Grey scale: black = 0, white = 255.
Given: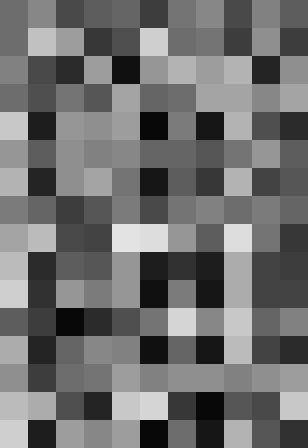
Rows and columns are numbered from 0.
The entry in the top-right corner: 93
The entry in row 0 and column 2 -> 73
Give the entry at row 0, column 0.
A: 109
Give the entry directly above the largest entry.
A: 123
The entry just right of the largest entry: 221
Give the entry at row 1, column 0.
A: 109
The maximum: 227
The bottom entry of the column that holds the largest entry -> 157
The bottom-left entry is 207
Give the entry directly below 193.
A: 73
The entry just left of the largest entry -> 67
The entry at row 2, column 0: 129
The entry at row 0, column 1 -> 135
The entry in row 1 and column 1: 193
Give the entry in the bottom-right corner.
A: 49
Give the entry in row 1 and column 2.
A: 157
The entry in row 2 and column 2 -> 43
